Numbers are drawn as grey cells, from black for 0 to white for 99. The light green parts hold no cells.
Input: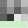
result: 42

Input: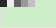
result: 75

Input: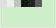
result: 14

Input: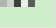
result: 36

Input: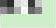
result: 23

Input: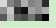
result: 51

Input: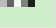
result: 12

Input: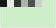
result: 31

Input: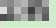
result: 47
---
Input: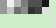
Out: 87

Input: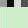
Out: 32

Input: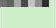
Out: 18

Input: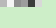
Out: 84

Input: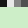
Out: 31

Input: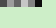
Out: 5
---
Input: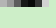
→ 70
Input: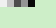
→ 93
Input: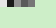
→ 89
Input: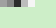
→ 62
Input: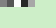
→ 50
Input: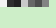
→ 94
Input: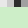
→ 90
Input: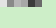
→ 88
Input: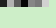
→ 12
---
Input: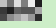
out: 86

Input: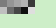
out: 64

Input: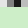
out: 10

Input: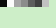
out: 64

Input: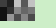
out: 75

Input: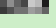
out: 38

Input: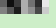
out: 23

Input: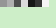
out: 30

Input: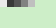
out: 33

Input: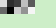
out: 24
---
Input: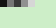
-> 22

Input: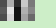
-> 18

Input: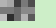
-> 24

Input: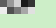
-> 81

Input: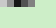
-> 9

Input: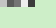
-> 45
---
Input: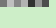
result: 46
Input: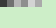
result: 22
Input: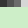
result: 20
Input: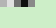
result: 70
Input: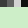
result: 23
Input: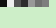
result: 6
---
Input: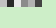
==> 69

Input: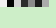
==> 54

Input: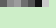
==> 32

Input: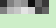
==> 6

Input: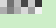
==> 78

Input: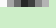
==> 25
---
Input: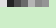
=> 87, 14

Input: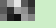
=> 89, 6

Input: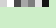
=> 99, 8

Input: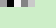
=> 95, 2

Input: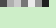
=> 91, 12

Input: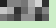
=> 82, 13

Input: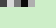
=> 84, 4
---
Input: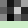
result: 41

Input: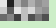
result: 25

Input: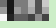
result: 37

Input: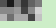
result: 65

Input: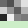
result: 52

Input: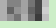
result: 45

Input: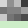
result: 39

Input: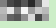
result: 33

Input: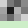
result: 63

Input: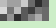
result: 18
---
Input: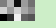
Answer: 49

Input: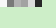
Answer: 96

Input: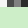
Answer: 95

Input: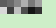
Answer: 36

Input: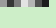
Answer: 60

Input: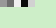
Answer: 59

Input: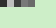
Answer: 18

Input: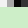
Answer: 94
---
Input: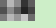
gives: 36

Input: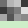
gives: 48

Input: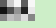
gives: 57

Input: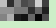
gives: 46

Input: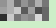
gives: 78

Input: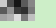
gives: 23

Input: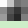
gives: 21
